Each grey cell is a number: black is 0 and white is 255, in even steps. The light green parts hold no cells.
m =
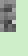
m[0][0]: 148
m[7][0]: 136
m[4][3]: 121
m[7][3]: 100
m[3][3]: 143
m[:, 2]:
[145, 98, 75, 140, 122, 60, 113, 108]
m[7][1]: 91
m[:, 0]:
[148, 145, 104, 135, 130, 112, 152, 136]

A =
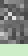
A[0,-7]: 85
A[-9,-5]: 82
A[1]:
[90, 73, 98, 86, 121, 159, 96]
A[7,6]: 131
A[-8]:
[134, 94, 218, 85, 99, 79, 72]
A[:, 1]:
[154, 73, 151, 94, 190, 116, 106, 98, 165, 166, 104]
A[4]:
[62, 190, 89, 228, 128, 158, 75]
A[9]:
[148, 166, 92, 74, 108, 96, 82]
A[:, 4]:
[130, 121, 86, 99, 128, 101, 110, 112, 139, 108, 101]
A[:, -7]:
[85, 90, 125, 134, 62, 149, 116, 134, 202, 148, 106]
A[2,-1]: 85
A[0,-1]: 90
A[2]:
[125, 151, 82, 109, 86, 111, 85]
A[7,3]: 84
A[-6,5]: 106
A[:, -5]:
[137, 98, 82, 218, 89, 112, 99, 135, 134, 92, 130]

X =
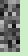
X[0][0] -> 70
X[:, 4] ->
[140, 45, 89, 86, 121, 96, 196, 59, 104, 55, 8, 140, 72]
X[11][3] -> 94
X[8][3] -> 45
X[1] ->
[99, 34, 136, 109, 45]
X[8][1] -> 77
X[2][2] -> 139
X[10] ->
[81, 75, 26, 143, 8]
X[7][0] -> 130
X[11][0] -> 185
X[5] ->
[187, 96, 81, 58, 96]
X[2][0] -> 46
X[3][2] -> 51
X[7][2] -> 69
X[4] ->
[75, 117, 104, 118, 121]

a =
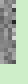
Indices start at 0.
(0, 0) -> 169
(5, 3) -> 38
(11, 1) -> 133
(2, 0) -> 106
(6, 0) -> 135
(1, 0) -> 157
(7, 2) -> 103
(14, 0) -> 158
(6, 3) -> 129
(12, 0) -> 132
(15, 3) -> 86
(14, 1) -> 105
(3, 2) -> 133
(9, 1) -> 147
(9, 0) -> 125
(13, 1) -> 140
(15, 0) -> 167
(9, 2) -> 105
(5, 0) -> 111
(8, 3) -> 151

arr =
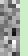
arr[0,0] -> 210
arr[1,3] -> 82
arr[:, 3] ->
[221, 82, 129, 126, 176, 176, 159, 34, 15, 172, 251, 223, 183, 58]
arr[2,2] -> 182
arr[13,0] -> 165
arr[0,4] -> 141
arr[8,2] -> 158
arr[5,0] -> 159
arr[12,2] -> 150
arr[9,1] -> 217
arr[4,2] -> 91
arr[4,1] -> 142
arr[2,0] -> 137
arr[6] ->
[115, 117, 138, 159, 173]
